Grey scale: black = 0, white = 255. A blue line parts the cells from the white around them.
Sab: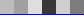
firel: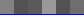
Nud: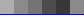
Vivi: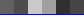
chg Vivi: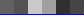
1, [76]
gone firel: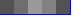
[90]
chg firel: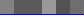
1, [82]
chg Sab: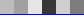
2, [222]
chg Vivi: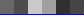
0, [97]
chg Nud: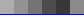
1, [138]

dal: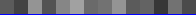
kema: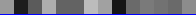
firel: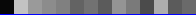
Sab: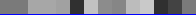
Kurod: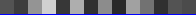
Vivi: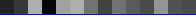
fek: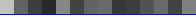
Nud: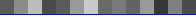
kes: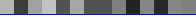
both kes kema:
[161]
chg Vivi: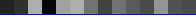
1, [55]
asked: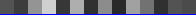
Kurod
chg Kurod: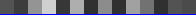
8, [41]
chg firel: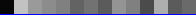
9, [122]
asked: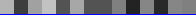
kes
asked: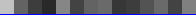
fek

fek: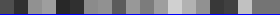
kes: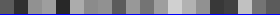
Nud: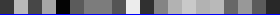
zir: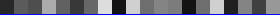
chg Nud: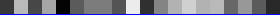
13, [201]
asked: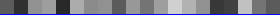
kes
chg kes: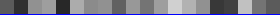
8, [91]
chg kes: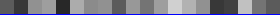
1, [48]
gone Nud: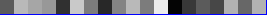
[84]

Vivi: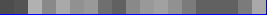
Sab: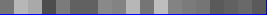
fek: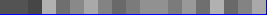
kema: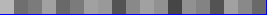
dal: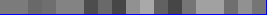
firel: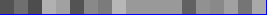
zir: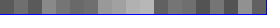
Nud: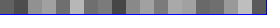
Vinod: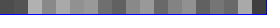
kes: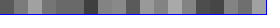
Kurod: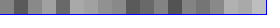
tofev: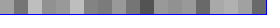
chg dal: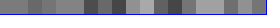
3, [111]
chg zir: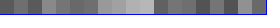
18, [97]

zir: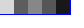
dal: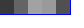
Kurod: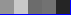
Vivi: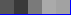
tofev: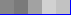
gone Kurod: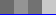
[37]
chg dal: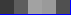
1, [100]
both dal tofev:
[162]
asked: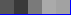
Vivi
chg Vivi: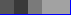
3, [170]
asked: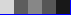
zir

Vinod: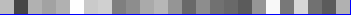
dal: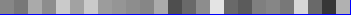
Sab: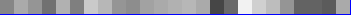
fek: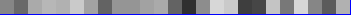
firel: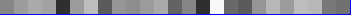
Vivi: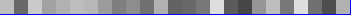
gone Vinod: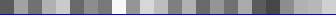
[254]
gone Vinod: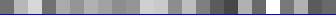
[248]
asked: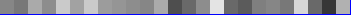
dal
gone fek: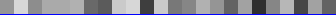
[196]

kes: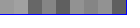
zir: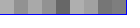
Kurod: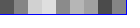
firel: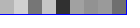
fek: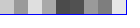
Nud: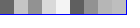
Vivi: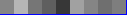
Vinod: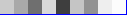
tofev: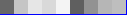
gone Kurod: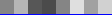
[139]
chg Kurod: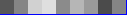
6, [161]

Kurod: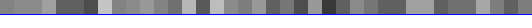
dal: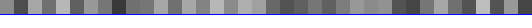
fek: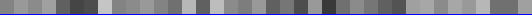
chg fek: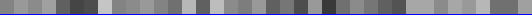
29, [160]
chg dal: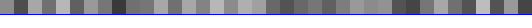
21, [96]
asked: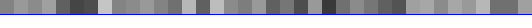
fek
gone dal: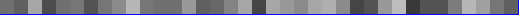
[146]
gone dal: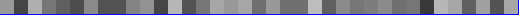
[104]
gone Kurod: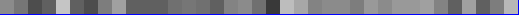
[89]
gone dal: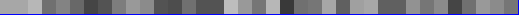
[175]

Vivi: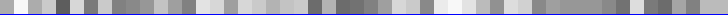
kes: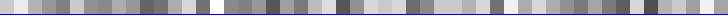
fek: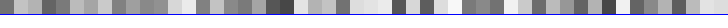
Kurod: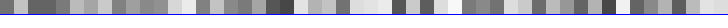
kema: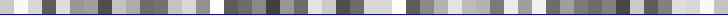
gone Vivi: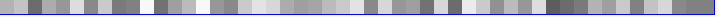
[209]
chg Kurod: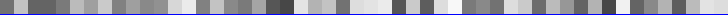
6, [165]
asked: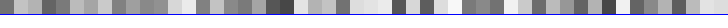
fek

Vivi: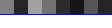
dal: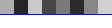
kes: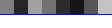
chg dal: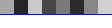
0, [174]
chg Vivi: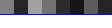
6, [85]
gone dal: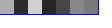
[201]
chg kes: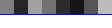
7, [194]
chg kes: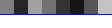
4, [43]
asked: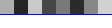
dal

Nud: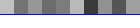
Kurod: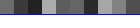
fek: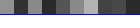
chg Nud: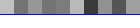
3, [108]
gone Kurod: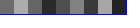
[93]
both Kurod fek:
[42]
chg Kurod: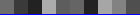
6, [42]

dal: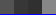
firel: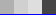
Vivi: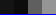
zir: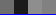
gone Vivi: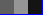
[12]
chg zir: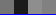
0, [110]

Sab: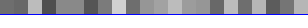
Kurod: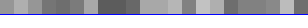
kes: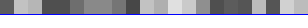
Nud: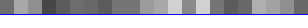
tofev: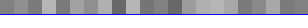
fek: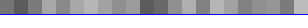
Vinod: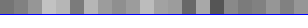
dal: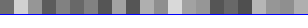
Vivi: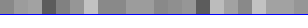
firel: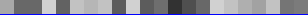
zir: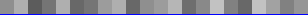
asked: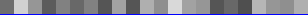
dal
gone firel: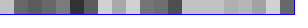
[98]
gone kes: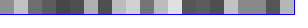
[202]
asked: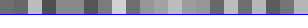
Sab
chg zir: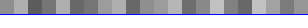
20, [129]
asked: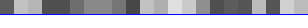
kes

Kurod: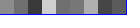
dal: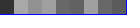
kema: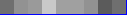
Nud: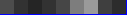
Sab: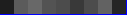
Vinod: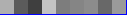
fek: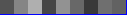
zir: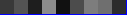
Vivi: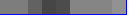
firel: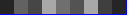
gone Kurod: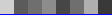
[119]
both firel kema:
[111]

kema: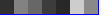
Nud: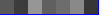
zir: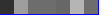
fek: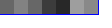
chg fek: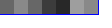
1, [130]
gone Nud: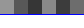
[96]
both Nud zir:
[109]
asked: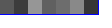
Nud
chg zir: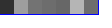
2, [109]
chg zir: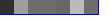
5, [181]

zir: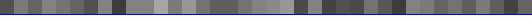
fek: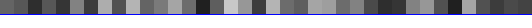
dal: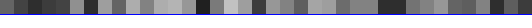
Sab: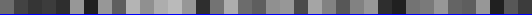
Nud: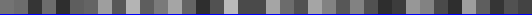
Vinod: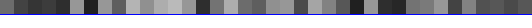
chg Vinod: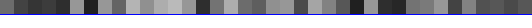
8, [94]
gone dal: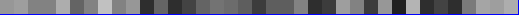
[144]
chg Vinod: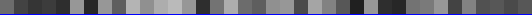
6, [32]
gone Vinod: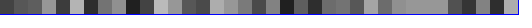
[39]
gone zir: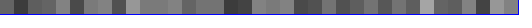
[137]
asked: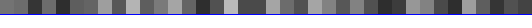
Nud

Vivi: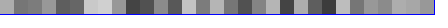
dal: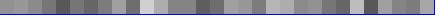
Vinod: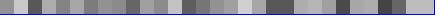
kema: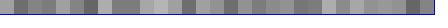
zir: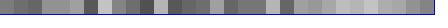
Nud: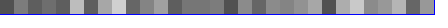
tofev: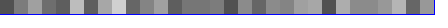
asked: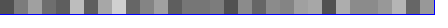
tofev
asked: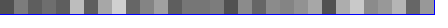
Nud
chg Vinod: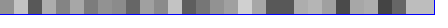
1, [201]

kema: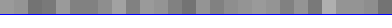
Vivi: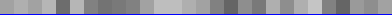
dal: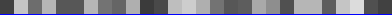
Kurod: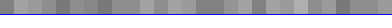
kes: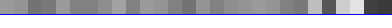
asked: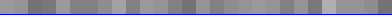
kema
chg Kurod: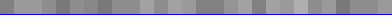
1, [162]
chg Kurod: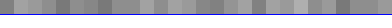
14, [129]
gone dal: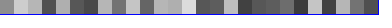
[169]
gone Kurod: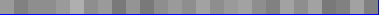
[135]

